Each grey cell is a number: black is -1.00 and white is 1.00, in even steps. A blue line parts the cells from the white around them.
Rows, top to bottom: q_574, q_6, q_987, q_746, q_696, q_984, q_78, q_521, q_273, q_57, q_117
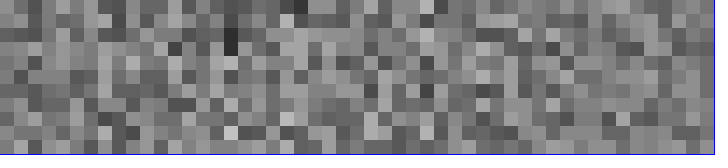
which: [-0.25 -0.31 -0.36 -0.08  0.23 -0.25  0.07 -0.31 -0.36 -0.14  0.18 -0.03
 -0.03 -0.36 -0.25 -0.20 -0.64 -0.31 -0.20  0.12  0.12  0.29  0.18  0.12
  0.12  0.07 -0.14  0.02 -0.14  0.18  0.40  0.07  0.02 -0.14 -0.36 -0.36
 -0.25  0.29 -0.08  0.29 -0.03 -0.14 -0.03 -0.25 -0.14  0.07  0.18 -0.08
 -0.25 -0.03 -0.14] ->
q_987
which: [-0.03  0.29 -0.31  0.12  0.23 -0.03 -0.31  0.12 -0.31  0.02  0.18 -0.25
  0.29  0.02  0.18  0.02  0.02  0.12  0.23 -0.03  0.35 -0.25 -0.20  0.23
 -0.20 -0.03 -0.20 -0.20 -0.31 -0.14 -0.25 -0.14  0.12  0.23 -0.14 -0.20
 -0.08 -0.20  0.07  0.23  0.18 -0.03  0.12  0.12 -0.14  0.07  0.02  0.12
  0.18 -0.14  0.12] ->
q_117
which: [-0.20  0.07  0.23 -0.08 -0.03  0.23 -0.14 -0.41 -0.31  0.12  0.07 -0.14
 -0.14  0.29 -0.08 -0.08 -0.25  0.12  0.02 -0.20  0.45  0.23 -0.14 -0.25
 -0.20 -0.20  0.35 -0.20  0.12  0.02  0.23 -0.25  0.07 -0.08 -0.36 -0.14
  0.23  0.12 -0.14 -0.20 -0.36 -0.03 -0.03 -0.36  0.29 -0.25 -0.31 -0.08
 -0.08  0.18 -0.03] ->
q_273
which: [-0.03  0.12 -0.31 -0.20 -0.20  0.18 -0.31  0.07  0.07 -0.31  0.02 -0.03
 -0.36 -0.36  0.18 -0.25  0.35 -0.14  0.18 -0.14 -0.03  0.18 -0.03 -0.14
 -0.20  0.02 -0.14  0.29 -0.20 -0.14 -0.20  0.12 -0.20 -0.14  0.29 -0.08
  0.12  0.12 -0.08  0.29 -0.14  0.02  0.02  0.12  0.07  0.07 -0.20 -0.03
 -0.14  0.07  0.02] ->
q_521
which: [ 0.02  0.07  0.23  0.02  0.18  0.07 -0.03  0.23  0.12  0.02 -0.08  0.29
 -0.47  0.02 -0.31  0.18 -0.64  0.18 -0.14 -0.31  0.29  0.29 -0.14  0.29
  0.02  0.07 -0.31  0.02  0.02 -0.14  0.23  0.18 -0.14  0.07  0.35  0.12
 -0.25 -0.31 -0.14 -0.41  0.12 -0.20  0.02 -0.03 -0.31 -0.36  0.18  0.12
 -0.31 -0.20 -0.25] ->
q_746

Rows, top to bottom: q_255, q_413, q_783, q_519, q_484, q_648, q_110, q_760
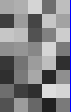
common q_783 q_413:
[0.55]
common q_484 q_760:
[0.22]
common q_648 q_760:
[-0.04]
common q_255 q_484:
[0.49]
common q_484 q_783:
[0.49]

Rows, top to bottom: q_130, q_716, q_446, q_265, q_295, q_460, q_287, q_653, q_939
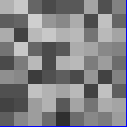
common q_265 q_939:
[0.07]
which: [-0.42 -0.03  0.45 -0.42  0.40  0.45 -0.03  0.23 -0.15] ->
q_295
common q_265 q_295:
[-0.42]
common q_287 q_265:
[0.29]

